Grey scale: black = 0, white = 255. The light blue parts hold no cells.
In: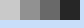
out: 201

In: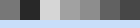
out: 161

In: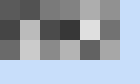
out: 138

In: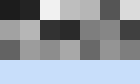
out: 168

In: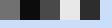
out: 12

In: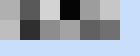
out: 141

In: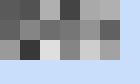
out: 223

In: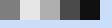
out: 230

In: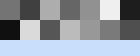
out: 187
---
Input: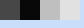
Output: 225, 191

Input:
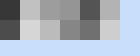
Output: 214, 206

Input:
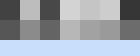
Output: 211, 205

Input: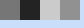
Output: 203, 145

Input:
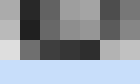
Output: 222, 193

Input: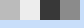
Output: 237, 187

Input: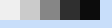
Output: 239, 203
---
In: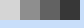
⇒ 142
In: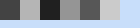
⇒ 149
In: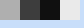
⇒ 61
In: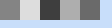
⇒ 62
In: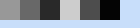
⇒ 205
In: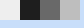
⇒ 30
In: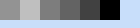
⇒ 99
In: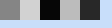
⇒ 6
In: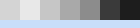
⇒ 140
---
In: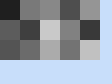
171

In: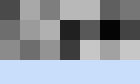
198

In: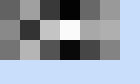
9

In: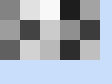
185

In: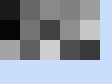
205

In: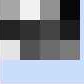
84

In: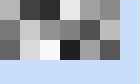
31

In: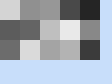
164
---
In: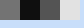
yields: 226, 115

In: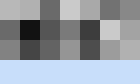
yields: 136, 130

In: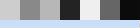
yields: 11, 205

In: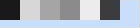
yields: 60, 25

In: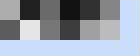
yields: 133, 92

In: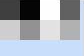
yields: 97, 206

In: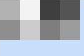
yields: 84, 142

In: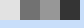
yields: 52, 226
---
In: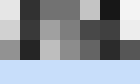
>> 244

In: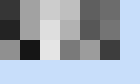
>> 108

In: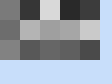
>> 60

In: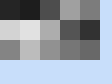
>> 124

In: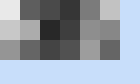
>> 194

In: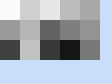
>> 168
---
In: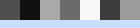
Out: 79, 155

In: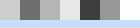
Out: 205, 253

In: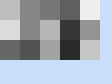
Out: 189, 197

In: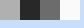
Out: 176, 250

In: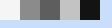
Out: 245, 19

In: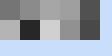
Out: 117, 73

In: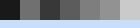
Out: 25, 202

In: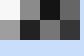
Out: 247, 54
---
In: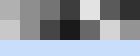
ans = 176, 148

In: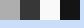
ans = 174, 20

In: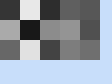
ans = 53, 111

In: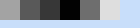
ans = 163, 222

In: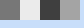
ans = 119, 164

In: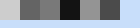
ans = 205, 75

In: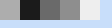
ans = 173, 238

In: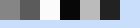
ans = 133, 34

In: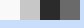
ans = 249, 106
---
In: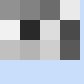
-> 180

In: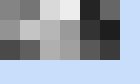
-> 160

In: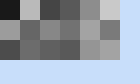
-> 89

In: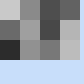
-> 145

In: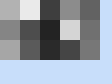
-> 42

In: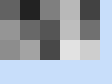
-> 72

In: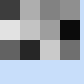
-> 38

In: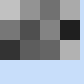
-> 93
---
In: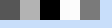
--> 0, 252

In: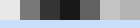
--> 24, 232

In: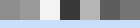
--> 57, 243

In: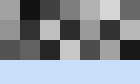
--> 44, 213

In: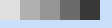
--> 149, 223

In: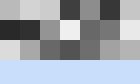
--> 239, 239
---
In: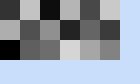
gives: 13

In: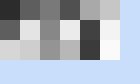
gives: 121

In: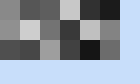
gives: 94

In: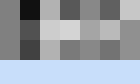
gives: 178

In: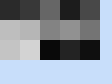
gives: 102

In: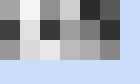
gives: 143

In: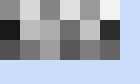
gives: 133

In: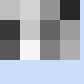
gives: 149
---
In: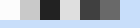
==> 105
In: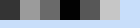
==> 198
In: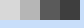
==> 62
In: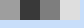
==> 222
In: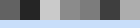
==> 173
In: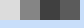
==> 91
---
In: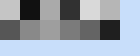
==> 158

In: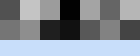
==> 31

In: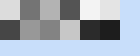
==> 131

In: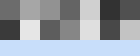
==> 93

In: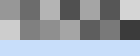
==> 143

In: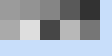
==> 70

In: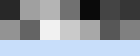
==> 241

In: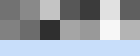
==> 47
